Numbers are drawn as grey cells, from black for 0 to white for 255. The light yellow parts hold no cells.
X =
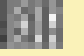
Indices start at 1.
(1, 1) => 87
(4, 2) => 135
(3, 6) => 169
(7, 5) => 132
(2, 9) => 133
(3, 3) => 124
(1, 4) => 153
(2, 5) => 120
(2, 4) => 106
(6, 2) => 135
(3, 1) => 87
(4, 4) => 212
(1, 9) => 109
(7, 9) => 121
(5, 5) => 108
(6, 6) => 216
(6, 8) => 209
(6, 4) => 118
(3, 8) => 245
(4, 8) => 209

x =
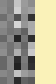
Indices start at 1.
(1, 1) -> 136
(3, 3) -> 81
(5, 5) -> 171
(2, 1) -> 140
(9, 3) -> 43
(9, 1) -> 103
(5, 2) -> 116
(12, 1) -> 110
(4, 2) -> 122
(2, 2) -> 123
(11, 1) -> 136
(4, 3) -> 214
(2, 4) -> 151
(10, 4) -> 117
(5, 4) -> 98
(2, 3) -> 207
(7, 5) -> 179
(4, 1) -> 142

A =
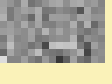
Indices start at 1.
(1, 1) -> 161
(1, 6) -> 128
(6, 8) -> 139
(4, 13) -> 176
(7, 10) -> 194
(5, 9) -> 164
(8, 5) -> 158
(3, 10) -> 155
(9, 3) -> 132
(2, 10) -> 131
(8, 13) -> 69
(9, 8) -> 124
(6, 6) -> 120
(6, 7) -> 126
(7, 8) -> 190
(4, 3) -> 139
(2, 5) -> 153
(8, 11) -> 147
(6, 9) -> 144
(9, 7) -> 152
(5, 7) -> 179
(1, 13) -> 147
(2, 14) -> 131
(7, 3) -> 142
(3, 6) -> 168
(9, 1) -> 220
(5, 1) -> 156
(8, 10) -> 133
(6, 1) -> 122
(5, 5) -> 162
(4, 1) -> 143
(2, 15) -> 137
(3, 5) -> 105
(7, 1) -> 138
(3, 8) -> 158
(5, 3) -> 147
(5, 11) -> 153
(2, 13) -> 165

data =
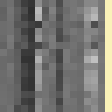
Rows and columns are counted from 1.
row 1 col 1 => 105
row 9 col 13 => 170
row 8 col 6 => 137
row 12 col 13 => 157
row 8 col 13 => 141
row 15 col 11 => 115
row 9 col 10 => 122
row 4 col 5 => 65
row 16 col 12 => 107
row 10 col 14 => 137
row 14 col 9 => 89
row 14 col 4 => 77
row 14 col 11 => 107
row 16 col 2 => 114
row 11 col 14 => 157
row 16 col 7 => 113
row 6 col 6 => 151
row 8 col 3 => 93
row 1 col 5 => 53
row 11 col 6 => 159
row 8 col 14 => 152
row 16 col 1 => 107
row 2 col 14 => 169
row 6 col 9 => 73
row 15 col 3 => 95
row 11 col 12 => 108
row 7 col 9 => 106
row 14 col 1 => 111
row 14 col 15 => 118
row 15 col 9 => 69
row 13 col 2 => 106
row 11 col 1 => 108
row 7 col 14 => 88
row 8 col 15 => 118
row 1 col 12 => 112
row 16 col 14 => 141

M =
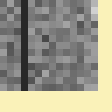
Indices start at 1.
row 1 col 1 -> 105
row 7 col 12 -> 110
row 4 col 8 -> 138
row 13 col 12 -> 112
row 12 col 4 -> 40
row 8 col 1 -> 156
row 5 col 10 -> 113
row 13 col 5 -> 141
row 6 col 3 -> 123
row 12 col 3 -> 101
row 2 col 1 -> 134
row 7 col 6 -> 148
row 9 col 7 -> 134
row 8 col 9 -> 123
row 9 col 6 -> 148
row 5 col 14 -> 153
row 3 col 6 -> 110
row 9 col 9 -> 146
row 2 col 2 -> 100
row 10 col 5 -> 79
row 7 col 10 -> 139
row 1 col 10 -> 125
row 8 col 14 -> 157
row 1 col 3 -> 99
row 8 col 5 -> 112
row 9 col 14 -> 153
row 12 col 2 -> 105
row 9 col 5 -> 151
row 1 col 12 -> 120
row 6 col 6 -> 139
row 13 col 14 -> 162
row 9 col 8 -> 121
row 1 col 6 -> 93
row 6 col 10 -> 122
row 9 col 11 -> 137
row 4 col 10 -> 163
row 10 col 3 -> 137
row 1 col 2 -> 157
